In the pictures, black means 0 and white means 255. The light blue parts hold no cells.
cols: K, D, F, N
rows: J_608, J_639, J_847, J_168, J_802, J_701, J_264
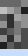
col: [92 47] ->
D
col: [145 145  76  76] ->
N
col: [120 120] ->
F
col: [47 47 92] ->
D
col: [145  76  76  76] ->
N
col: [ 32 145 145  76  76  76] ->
N
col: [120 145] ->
F

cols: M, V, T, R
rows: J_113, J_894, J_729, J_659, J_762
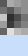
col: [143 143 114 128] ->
R
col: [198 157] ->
M
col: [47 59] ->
V
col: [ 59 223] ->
V

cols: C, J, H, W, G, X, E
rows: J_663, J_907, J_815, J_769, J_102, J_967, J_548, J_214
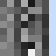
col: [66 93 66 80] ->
H
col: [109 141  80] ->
X
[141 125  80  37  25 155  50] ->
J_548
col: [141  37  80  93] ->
G

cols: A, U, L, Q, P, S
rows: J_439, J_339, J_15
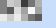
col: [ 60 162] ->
Q
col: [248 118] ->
P
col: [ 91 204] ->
U
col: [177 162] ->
S
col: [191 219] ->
L

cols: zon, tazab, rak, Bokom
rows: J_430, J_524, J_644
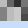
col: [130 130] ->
zon
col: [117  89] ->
Bokom

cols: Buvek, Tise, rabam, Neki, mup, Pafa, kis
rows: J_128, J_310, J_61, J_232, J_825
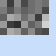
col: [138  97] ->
mup
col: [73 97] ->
Neki
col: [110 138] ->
mup
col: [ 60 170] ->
Tise

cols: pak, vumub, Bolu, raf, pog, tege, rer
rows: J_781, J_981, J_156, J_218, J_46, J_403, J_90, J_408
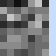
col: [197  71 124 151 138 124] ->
vumub
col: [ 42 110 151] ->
Bolu

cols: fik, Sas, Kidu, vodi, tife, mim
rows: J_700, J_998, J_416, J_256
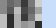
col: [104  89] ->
Sas
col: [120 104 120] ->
tife
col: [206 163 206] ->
mim

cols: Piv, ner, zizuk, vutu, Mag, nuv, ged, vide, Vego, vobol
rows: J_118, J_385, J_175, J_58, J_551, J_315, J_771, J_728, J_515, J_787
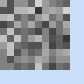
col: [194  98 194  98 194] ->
ner
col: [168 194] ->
nuv
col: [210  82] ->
vobol
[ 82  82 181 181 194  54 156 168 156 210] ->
J_385
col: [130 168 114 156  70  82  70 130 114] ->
vide

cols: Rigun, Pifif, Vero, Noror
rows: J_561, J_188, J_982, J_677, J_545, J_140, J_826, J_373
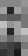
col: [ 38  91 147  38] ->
Pifif
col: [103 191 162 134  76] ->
Rigun
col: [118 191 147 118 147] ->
Noror

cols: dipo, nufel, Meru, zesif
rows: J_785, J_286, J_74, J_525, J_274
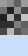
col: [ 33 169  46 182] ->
nufel
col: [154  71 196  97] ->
zesif

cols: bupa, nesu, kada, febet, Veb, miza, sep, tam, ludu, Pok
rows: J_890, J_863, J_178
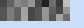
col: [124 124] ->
nesu
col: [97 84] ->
tam

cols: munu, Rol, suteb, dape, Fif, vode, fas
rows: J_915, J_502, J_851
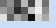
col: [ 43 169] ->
suteb
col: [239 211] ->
vode
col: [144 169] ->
fas

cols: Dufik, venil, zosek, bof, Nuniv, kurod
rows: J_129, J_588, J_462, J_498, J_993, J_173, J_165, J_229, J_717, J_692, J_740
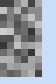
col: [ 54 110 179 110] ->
Dufik
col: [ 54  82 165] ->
Nuniv

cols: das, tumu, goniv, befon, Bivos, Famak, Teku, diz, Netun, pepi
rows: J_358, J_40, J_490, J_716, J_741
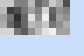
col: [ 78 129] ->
pepi
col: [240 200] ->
Teku
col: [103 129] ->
Famak
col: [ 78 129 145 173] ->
pepi
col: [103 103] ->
befon
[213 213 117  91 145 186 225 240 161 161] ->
J_741

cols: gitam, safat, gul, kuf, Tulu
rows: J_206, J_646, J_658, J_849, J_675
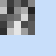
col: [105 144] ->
gul
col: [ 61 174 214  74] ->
kuf
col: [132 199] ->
safat
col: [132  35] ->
Tulu

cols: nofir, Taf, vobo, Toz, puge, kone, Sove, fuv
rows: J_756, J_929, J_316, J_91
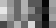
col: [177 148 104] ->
Toz
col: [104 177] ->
vobo
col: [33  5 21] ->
Sove

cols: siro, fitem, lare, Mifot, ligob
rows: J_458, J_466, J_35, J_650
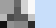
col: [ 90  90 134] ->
lare
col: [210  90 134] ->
Mifot
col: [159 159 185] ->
siro
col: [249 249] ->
ligob

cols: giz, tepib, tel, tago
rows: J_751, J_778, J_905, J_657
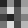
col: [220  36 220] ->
tepib
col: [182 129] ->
tago
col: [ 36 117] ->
giz
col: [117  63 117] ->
giz

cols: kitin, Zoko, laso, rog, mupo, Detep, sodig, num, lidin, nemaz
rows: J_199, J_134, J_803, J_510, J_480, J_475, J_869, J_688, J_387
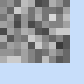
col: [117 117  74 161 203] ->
mupo
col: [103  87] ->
Detep
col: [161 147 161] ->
Zoko
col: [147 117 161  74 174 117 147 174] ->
kitin
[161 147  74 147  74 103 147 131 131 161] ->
J_510
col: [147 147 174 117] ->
rog
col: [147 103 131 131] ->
lidin

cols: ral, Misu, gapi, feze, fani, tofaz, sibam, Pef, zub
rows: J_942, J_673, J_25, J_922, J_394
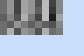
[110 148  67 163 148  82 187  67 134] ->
J_942
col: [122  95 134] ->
fani
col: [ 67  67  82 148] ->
gapi
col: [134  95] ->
Misu

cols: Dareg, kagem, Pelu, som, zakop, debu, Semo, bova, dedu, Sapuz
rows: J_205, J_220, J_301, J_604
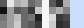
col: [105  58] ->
zakop
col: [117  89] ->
zakop
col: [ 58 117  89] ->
zakop
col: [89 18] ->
Dareg
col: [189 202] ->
Pelu
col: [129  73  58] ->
Sapuz
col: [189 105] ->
som

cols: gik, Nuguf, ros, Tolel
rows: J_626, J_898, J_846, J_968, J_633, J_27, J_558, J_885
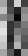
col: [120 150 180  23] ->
ros
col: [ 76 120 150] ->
ros
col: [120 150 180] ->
ros
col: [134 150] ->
Tolel

